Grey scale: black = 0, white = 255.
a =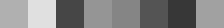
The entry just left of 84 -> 133
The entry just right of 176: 224

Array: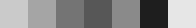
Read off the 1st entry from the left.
202
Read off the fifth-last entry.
116
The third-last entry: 138
